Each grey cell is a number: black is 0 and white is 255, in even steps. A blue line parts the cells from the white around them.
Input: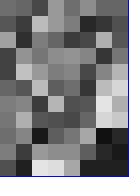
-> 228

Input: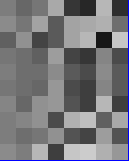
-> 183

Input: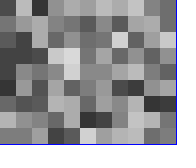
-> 159

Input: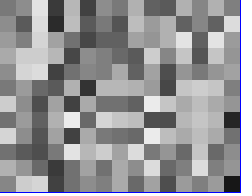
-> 213

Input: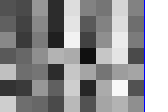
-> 103

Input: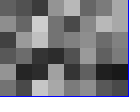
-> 198

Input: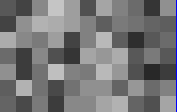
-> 122
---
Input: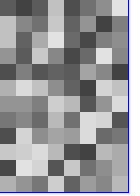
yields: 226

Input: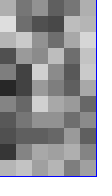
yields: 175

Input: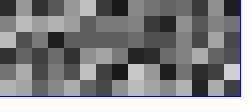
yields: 30

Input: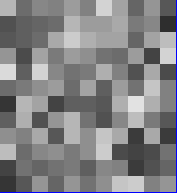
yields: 87

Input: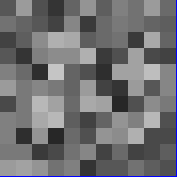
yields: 106

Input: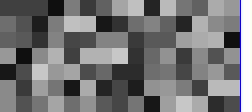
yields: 152

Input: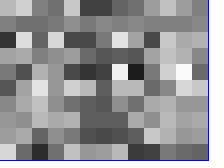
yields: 128
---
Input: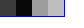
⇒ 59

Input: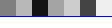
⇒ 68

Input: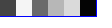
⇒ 68

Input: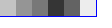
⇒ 99

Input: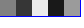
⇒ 54

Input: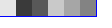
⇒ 88

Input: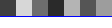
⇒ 63

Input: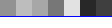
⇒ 63

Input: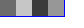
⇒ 108

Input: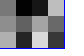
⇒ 22
